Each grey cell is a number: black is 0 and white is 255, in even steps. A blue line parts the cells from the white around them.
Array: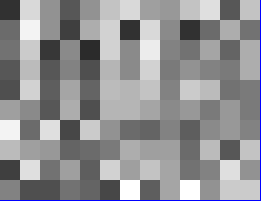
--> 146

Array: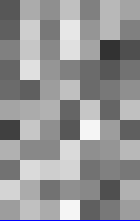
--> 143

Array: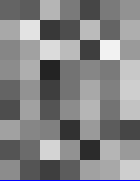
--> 181

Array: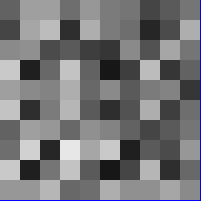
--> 159

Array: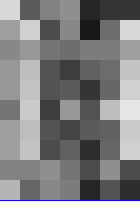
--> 130

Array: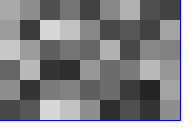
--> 79

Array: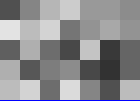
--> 182

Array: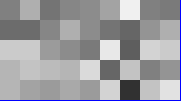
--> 116
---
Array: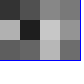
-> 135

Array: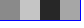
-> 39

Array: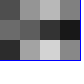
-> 184

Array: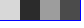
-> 157

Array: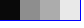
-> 172

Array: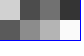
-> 113
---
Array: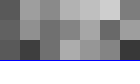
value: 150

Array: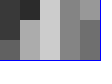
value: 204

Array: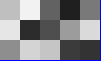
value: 197

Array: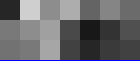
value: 38

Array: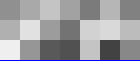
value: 196

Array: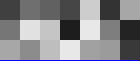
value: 161

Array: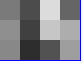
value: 45
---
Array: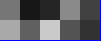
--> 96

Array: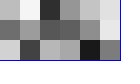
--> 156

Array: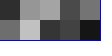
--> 193

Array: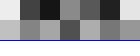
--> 132

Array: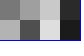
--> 79

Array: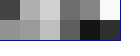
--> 154

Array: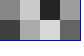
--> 171

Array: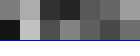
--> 194

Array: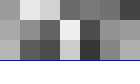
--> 141
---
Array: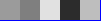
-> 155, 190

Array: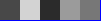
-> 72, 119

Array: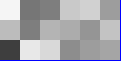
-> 245, 165

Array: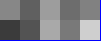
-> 135, 207

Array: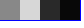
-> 136, 8

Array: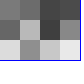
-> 122, 233

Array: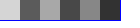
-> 213, 50

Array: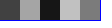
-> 65, 123

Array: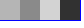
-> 181, 49

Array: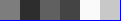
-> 125, 200
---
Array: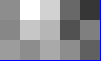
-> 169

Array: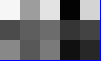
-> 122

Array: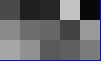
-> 89

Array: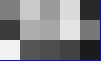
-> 78

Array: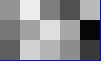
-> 179

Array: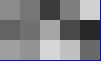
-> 214
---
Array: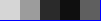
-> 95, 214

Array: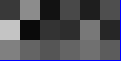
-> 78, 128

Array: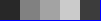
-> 60, 40

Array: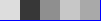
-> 169, 221

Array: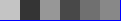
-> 136, 196

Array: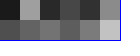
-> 139, 79

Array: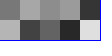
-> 53, 181

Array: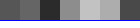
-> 73, 86
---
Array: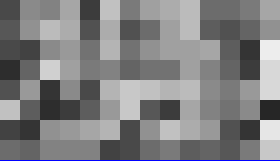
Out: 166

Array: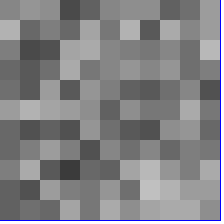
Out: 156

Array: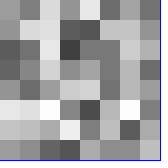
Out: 114

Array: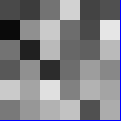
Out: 80

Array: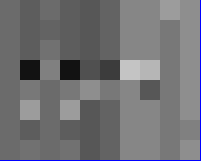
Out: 142

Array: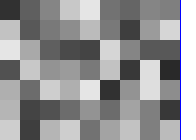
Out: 127

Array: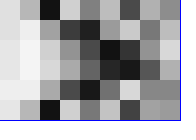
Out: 141
